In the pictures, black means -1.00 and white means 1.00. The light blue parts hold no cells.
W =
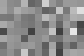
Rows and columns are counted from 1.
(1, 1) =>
0.28
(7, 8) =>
0.29
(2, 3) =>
0.35
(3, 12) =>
0.33
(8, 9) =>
-0.48
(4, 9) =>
-0.20
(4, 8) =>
0.21
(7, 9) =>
-0.35
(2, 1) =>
0.30
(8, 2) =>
0.13
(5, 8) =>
0.52
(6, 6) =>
0.10
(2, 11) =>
0.46
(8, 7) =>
-0.20
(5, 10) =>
0.09
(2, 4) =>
0.24
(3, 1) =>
-0.05
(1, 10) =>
0.21
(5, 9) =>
-0.50
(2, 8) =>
-0.15
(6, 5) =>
0.12
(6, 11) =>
0.11
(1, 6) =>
-0.12
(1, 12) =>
0.17
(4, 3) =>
0.05
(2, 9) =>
0.54
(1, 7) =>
0.62
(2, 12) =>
0.74
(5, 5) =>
-0.48

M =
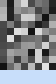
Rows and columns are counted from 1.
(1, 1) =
0.20
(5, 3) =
0.74
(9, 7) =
-0.23
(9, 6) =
0.65
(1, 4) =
0.67
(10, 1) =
-0.86
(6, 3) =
-0.54
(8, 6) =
0.65
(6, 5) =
-0.14
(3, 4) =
0.62
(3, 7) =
-0.85
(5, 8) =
-0.01
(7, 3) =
-0.19
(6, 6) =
-0.06
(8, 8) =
-0.10
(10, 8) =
-0.77
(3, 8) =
-0.06
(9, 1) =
-0.42
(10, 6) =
-0.51
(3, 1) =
0.45
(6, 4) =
-0.17
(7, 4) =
0.19
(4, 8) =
0.37

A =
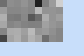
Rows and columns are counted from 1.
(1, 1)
-0.13
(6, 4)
0.20
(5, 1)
0.04
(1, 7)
0.00
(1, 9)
0.63
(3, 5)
-0.31
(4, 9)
0.13
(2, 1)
0.22
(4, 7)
0.26
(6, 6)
0.29
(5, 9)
0.04
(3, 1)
0.38
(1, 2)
0.11
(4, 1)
0.31
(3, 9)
0.24
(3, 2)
-0.03
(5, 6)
0.17
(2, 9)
0.13
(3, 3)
-0.05

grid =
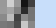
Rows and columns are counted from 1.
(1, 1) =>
0.20
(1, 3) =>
0.19
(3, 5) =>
-0.09
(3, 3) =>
-0.48
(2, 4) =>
-0.66

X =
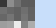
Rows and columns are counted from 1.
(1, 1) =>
-0.57
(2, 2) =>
-0.19
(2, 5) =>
-0.24
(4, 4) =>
0.02
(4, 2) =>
0.27
